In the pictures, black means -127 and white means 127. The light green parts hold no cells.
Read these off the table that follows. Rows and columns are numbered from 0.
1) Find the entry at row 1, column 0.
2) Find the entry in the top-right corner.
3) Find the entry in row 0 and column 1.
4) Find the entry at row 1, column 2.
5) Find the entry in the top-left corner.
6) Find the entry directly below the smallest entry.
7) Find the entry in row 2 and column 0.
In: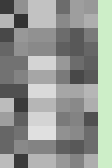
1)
54
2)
24
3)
17
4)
66
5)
-69
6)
24
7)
-55

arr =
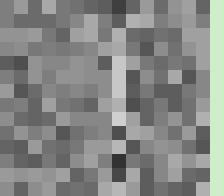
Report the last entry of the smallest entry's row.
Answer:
40
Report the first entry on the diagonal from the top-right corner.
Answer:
-27
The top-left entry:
-1
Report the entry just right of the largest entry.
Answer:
32
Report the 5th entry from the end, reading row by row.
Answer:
-34
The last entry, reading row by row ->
48
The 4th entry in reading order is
40
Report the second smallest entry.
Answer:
-64
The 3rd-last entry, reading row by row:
-27
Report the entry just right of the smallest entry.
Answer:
-7
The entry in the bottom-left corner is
13
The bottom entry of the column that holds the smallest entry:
55
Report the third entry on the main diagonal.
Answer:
26
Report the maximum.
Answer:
79
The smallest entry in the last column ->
-41
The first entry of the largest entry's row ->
13
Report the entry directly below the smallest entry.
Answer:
-56
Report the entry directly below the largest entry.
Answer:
-48
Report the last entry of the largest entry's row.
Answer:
48
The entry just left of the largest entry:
7

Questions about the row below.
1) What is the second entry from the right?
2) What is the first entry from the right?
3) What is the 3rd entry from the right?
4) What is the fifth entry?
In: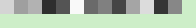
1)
-74
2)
7
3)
92
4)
-43

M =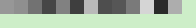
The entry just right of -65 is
57
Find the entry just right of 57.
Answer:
-49
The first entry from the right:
45
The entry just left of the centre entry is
-65

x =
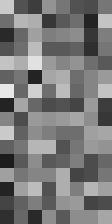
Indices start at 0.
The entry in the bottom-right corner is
38
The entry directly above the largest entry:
-30
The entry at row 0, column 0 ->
74
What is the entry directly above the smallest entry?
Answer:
-30
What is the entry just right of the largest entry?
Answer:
-24
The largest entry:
103
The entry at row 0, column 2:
-66
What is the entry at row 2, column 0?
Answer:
-86
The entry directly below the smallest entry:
32
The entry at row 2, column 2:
32
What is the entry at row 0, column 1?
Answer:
-45
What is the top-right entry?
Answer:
-9
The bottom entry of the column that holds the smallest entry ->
-80
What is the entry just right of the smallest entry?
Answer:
-38
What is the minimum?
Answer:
-99
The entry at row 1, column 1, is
54
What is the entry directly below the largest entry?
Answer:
-92

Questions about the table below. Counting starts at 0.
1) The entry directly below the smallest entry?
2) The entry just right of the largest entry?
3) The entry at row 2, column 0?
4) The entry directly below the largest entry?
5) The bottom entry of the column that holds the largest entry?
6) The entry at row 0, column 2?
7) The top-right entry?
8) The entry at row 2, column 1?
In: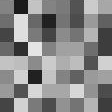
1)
94
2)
3
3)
-59
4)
11
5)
-5
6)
67
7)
39
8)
94

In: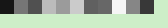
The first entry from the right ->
-71
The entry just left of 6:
117
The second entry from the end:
6

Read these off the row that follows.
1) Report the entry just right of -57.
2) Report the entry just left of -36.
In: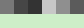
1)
-76
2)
15

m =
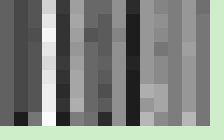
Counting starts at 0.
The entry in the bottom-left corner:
-30
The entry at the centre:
-30
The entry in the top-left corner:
-30
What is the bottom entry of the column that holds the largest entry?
123
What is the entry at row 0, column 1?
-55
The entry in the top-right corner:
-16
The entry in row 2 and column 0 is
-30
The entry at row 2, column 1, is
-55
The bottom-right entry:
-9
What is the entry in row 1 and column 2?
-42
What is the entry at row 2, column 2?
-48
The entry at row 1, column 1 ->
-55
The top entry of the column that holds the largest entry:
81
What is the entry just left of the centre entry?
-23

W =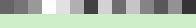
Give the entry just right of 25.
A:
125
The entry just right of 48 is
-62
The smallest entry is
-75

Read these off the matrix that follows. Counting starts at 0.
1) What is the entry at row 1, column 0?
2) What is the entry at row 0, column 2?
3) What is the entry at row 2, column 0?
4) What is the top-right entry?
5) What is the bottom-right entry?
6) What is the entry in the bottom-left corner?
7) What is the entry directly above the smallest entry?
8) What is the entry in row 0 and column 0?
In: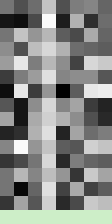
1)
-106
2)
-18
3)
-10
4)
-26
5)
61
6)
-74
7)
5
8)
-10

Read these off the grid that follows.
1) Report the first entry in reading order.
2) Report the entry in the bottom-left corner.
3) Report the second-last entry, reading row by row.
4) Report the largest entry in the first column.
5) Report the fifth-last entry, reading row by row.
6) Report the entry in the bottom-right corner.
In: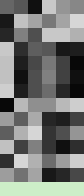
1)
-25
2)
29
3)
-89
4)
78
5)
-13
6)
-55
